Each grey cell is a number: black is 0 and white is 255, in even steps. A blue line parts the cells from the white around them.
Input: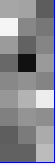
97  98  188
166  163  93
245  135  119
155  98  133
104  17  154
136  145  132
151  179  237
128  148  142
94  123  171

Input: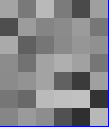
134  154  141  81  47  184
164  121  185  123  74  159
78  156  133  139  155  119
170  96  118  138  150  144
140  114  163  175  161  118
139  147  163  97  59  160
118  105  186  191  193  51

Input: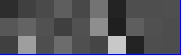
64  158  78  108  79  69  200  35  78  77
45  64  74  94  72  115  35  78  78  79
87  99  81  63  81  142  31  94  80  77

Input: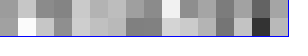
161  251  198  143  206  192  185  128  129  212  203  180  117  195  51  185
156  198  139  132  202  179  189  159  139  241  142  165  124  162  99  165

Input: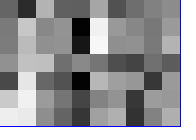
238  234  142  100  54  161  176  50  130  175
101  43  179  96  95  166  81  110  129  140
122  199  136  147  3  241  153  135  120  154
124  187  144  146  22  247  143  145  121  179
145  193  191  111  137  117  78  68  112  92
73  230  103  82  3  183  159  151  55  154
202  241  155  117  69  131  147  55  156  152

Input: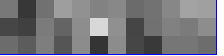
108  92  126  85  140  52  140  70  57  118  118  109
120  55  113  158  145  130  136  107  114  135  163  160
70  64  123  100  141  216  144  69  113  129  123  141

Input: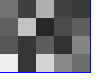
237  53  213  136  108
114  64  175  66  57
96  195  39  73  95
85  54  92  51  133
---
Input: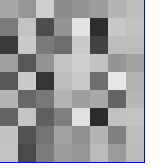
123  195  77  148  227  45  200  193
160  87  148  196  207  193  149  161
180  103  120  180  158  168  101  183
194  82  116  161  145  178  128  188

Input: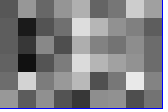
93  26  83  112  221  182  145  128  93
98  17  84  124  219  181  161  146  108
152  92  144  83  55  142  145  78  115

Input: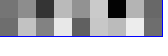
110  194  130  232  96  199  187  237  110

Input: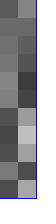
106  105
117  84
128  68
69  192
122  77

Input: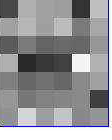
161  182  159  187  122  167
175  40  55  64  244  177
150  119  129  133  137  63

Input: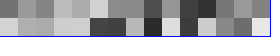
211  175  171  206  207  68  65  184  43  222  60  204  136  109  232
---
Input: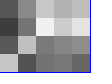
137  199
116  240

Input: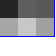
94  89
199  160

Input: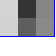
52  133
94  137

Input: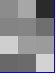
167  42
133  111

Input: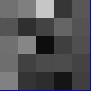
127  198
47  67

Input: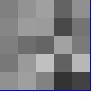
147  160
156  155

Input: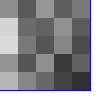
89  151
106  98

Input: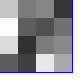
123  134
94  80
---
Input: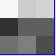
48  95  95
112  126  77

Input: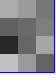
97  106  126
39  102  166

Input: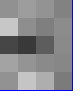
199  142  127
70  57  93

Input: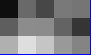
94  140  139
176  222  197

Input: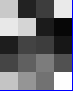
232  213  27
29  67  61

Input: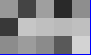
56  198  191
140  156  139

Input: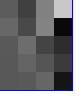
103  73  131
89  109  68
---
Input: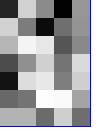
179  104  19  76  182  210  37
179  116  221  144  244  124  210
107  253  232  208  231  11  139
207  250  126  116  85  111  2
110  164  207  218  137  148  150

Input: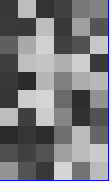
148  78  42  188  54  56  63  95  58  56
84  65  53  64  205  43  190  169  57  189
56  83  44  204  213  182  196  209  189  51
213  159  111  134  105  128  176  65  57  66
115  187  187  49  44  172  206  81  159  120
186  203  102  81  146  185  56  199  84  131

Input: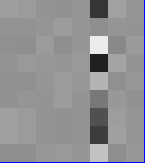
143  159  160  146  145  148  144  147  158
143  155  155  149  144  153  143  147  155
151  148  147  148  150  151  155  149  148
153  146  146  155  155  150  143  156  146
150  148  147  148  151  154  150  150  149
194  60  80  120  179  32  236  142  53
142  160  157  152  144  164  137  149  161
152  150  150  146  152  148  154  148  150

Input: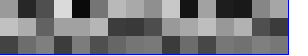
67  193  154
109  173  39
127  98  79
60  161  218
124  161  10
79  182  117
102  60  185
117  57  169
121  77  143
59  153  200
108  168  20
71  190  162
119  152  29
113  178  25
127  79  134
119  59  166

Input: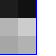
166  180  29
178  204  17

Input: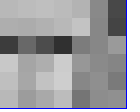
184  191  200  60  174  184
156  167  165  104  172  188
169  194  174  76  177  191
188  206  204  48  184  187
117  135  151  124  195  179
141  143  138  135  135  137
144  122  133  154  68  72

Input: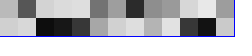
208  186
216  86
13  211
23  219
55  222
167  115
209  158
222  43
180  142
226  154
55  215
18  232
202  157

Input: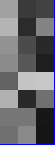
112  119  177  98  139  146  180  161
137  119  41  196  88  75  43  58
21  23  112  199  30  41  132  66

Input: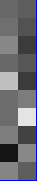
133  20  126  108  109  192  104  135  111  103
94  136  66  228  124  59  87  59  82  94
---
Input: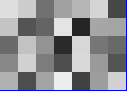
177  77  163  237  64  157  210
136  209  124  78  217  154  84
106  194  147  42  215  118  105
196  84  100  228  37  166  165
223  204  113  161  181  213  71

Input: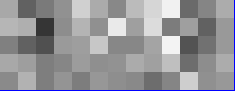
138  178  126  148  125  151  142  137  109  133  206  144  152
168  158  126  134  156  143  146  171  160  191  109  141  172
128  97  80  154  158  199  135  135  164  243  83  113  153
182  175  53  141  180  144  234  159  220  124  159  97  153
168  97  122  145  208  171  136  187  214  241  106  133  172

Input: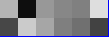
71  203  166  127  112  66
180  14  152  135  128  222

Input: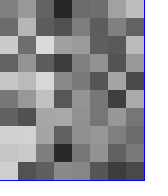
207  82  95  138  134  86  61  73
198  201  126  40  120  147  97  122
209  210  165  96  144  151  127  108
97  81  167  168  145  118  151  118
120  152  193  87  148  119  63  170
198  186  215  136  122  85  165  75
98  148  92  61  127  145  83  152
203  110  218  160  154  94  89  186
108  182  92  81  125  93  128  98
128  153  99  39  107  110  161  189

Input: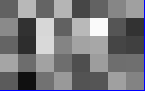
91  16  114  153  83  85  160  131
165  109  162  110  78  157  110  111
100  45  217  132  163  167  69  64
138  49  215  97  185  250  85  50
97  184  100  181  70  98  134  160

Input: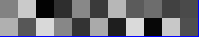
176  87  217  135  51  170  30  218  7  200  79
130  202  2  46  136  58  183  91  109  65  74
